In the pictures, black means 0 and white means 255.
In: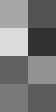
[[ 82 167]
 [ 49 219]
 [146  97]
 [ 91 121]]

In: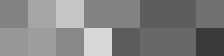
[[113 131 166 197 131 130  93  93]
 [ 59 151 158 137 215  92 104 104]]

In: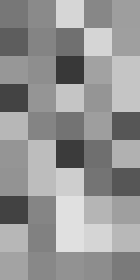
[[158 119 138 214 135]
 [159  93 132 112 213]
 [197 151 142  56 162]
 [197  67 149 197 149]
 [ 86 183 132 115 158]
 [177 149 189  59 111]
 [ 86 147 189 206 116]
 [159  66 133 224 181]
 [184 183 129 224 213]
 [122 163 136 146 141]]

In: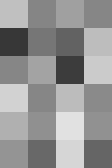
[[134 192 133 160]
 [189  55 118  98]
 [203 134 163  60]
 [138 210 134 188]
 [145 176 144 225]
 [101 148 104 214]]

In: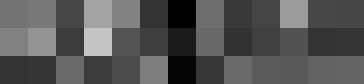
[[ 69 115 120  71 163 130  51   1 110  56  69 155  71]
 [ 53 129 148  59 196  84  63  28 104  50  64  81  51]
 [101  51  53 105  59  76 126   5  55 106  91  89  98]]

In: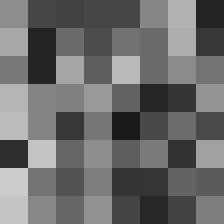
[[ 36 140  71  65  70  70 133 178]
 [ 56 167  36 107  76 114 107 173]
 [115 121  37 165  94 186 107 139]
 [148 180 132 128 154  98  38  53]
 [ 74 187 132  56 118  26  73 108]
 [160  46 195 102 142  94 122  50]
 [ 91 204 115  83 126  52  54  99]
 [125 195 135 103 146  68  40  66]]

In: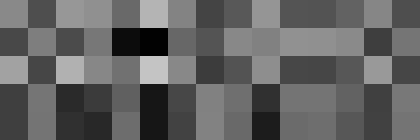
[[ 78 137  78 151 144 105 180 131  68  88 149  84  83  98 134]
 [117  72 126  75 119  12   2 103  84 136 129 145 144 138  62]
 [ 70 162  70 177 135 113 196 136  60  83 142  71  70  87 153]
 [120  63 117  42  59  96  22  71 129 111  48 116 116  98  64]
 [116  63 116  48  40 109  22  66 130 105  28 107 110  87  65]]
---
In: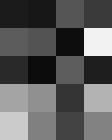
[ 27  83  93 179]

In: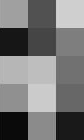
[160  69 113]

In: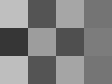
[191 157 165]

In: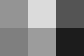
[148 156]

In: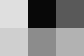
[223 140]

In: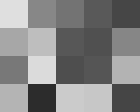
[223 190  78 199]
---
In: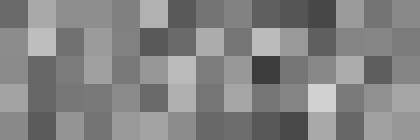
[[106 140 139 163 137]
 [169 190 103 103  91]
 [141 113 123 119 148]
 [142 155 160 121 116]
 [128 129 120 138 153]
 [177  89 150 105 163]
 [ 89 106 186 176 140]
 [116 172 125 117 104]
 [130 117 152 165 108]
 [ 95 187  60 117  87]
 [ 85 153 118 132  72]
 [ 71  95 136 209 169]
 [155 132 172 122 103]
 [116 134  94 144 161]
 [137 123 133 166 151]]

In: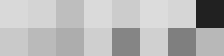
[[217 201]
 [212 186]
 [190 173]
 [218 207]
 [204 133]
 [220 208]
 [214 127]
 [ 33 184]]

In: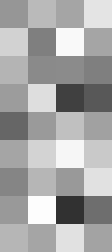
[[150 210 180 156 102 165 133 153 182]
 [186 127 138 222 154 211 182 253 165]
 [165 249 139  64 192 246 153  49 225]
 [228 165 127  88 161 201 225 110 163]]

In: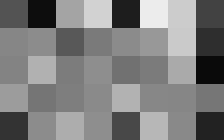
[[ 83 134 131 156  51]
 [ 13 140 177 117 140]
 [164  88 124 126 173]
 [210 122 142 138 142]
 [ 29 139 113 178  72]
 [236 152 123 135 183]
 [204 202 170 134 137]
 [ 66  46  10 118  34]]

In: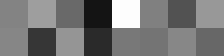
[[131 134]
 [158  54]
 [105 149]
 [ 20  42]
 [253 120]
 [128 116]
 [ 82 135]
 [152 103]]

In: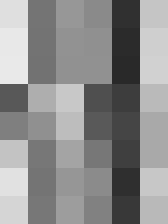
[[223 232 233  88 127 195 225 213]
 [116 115 114 174 144 119 116 119]
 [151 146 145 200 189 164 150 157]
 [138 144 145  79  89 119 139 129]
 [ 48  43  41  61  69  63  47  56]
 [197 207 209 186 169 169 199 185]]

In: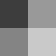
[[ 61 132]
 [153 201]]
